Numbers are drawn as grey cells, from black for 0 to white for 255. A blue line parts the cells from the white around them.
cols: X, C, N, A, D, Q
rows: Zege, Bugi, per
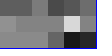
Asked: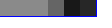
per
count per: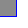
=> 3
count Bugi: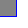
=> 4

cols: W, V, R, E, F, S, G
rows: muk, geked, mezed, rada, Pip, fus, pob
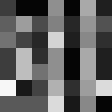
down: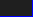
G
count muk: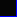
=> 3
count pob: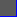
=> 3

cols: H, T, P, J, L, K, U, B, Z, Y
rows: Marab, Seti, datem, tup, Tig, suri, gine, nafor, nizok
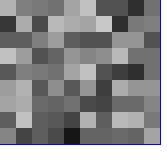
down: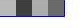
B
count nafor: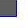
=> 3
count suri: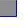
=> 1
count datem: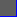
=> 3

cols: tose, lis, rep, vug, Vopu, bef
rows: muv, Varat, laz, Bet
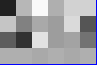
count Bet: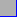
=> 4
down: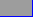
vug
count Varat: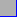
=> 0
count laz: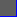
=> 1
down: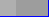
vug

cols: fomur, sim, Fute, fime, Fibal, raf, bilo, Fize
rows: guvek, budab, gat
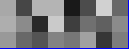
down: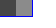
sim
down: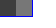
Fibal
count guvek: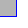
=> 2
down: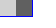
bilo

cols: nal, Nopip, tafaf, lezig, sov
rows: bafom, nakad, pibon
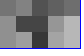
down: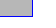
sov
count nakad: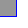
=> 1
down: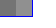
nal

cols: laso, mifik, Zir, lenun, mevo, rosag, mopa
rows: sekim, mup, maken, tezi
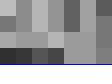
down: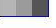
Zir
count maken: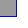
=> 4
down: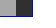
laso
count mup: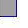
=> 1
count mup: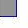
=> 1
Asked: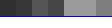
tezi
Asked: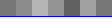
mup

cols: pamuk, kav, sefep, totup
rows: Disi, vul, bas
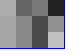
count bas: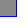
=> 1
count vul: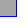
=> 1
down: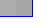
pamuk

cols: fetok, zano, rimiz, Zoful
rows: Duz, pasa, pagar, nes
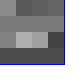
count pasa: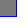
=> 4
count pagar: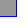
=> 0
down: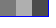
zano
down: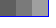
rimiz
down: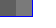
rimiz
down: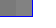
fetok
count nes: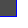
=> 4

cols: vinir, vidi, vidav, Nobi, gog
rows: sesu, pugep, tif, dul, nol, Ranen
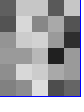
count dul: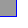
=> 3
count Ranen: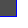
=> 1
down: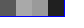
Nobi
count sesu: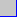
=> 3
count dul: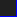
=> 1
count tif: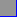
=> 1
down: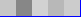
vidav

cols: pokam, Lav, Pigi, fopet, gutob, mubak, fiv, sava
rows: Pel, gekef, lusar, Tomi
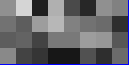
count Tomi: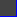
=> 1
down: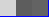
Lav
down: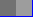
mubak

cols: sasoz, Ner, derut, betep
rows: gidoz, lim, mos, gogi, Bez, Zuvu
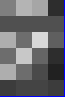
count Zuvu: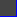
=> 2
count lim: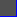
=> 4

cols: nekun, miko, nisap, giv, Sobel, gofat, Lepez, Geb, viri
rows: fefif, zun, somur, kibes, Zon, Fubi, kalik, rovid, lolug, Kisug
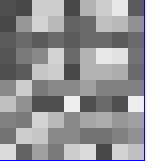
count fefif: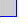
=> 3
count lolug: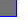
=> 3
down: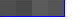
nekun
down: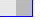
Geb
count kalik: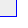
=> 2
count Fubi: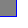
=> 3
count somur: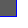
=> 4

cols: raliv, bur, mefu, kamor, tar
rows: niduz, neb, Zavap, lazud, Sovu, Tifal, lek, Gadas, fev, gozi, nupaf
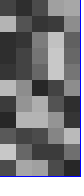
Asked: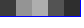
lek
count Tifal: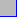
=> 1

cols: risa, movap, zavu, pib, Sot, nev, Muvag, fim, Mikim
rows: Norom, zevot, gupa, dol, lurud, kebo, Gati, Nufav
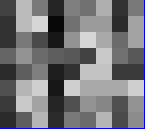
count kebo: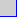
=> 3
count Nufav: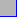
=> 2
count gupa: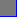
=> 1
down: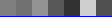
Sot
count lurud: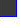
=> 2

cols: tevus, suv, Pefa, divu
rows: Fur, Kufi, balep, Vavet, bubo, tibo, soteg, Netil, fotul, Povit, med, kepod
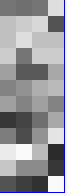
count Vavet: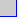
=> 3
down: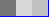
Pefa
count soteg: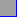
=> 2
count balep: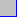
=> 3
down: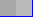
divu

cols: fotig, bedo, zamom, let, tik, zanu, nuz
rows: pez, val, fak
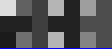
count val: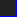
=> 4
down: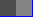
zanu
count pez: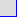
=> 1

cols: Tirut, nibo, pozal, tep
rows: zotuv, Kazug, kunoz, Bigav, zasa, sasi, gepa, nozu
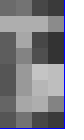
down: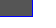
Tirut
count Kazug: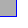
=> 3

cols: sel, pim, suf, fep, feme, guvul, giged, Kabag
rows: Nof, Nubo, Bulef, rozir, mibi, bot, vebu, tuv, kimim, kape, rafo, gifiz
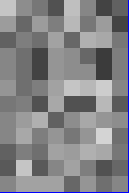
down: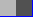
guvul
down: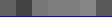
Kabag
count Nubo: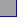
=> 0
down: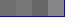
Kabag
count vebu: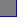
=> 1

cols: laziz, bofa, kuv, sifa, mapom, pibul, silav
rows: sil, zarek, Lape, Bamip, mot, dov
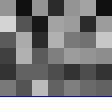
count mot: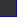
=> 3
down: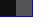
bofa
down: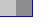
silav
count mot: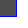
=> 2
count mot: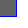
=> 2
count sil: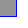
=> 3

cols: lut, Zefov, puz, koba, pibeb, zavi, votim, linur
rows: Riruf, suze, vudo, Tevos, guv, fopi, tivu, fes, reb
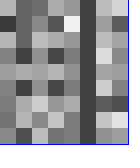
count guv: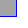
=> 2
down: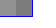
pibeb
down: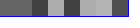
Zefov
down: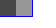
koba
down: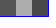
koba
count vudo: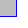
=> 2
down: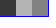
lut

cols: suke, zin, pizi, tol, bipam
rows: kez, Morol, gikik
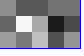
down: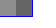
suke
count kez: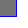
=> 2

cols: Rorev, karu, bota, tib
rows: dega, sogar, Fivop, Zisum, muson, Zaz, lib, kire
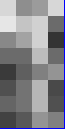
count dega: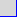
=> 2
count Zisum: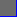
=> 3
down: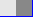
Rorev

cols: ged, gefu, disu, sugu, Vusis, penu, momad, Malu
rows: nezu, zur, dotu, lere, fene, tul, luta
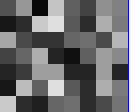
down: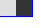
sugu
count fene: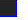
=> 4
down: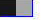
ged
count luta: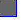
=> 1

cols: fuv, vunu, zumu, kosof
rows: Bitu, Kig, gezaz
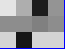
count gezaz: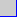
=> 0
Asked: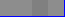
Kig
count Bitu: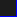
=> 1
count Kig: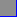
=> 3
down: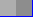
vunu

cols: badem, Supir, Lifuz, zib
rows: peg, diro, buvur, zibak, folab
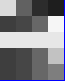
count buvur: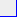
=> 0
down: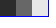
Lifuz
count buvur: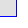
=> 0
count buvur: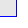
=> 4
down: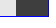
badem

